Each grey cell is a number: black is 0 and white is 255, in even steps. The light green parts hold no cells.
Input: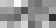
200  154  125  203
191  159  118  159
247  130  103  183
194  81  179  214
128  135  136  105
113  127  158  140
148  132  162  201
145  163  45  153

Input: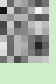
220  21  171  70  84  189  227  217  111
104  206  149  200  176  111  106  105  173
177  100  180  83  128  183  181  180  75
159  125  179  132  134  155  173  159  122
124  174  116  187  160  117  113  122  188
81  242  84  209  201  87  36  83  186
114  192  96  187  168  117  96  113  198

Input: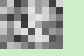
136  200  120  208  192  139  100
200  167  62  152  128  128  187
58  120  119  216  199  54  173
105  157  55  60  224  94  134
204  227  215  227  81  202  100
157  160  226  168  226  226  165
175  211  212  122  103  215  131
65  150  168  115  154  85  113
211  59  127  77  134  105  109

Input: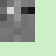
92  113  81  112  121  117
118  214  118  113  117  114
149  142  148  125  108  129
125  46  115  113  115  118
120  19  121  119  116  115

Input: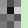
146  158  105  119
77  21  126  89
128  206  85  157

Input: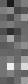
95  127  100  115  78  109  91  102  117  116  116  95
27  140  74  124  45  167  97  100  130  238  130  85
100  70  116  105  69  92  122  104  105  125  105  108
124  83  156  102  106  112  142  93  160  217  98  159

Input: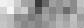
241  213  192  197
235  246  185  185
205  189  139  156
165  205  144  136
159  138  122  146
56  87  135  132
103  152  163  146
158  132  145  162
146  147  174  181
163  107  157  169
139  139  192  186
192  180  155  168
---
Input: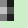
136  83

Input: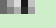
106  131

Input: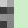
201  88

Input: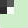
58  249

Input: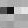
180  20  166  176

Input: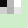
12  179

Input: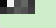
10  66
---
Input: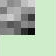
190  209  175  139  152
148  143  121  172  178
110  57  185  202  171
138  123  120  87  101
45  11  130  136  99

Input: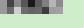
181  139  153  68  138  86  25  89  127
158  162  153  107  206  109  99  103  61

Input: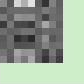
129  95  136  88  215  175  226  93  52
112  100  88  106  107  108  105  103  123
108  106  124  96  147  139  141  107  70
127  95  59  119  73  71  59  117  167
103  105  109  97  102  115  114  92  107
88  101  89  110  47  65  42  107  145
109  112  94  107  81  83  85  100  129
119  76  115  97  164  146  149  101  68
102  63  133  91  151  120  165  96  54

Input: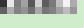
243  172  52  232  126  161  87  208  93  121  191
188  151  97  173  131  146  112  167  118  129  161

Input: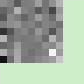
145  180  141  129  91  125  128  159  116
71  152  100  118  178  131  122  90  118
110  165  85  139  125  102  123  156  131
127  114  127  141  149  125  131  114  131
85  136  50  86  124  133  115  151  129
180  134  181  107  124  120  124  133  107
137  171  104  116  155  123  122  119  142
245  154  173  131  166  125  114  124  130
157  198  18  111  169  120  121  135  146

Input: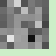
106  98  76  151  211  83  121
157  95  107  131  104  190  117
151  87  98  121  148  145  143
192  68  93  121  149  96  108
92  113  145  139  157  160  84
149  118  105  228  162  155  16
161  80  138  91  156  157  134

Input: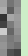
116  137  161
94  147  173
167  157  51
123  153  67
102  145  204
121  134  141
125  113  149
81  67  142

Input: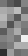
72  131  118  90
188  100  171  161
88  160  183  137
144  124  159  84
171  113  92  137
115  239  129  139
177  175  113  126
110  121  46  158
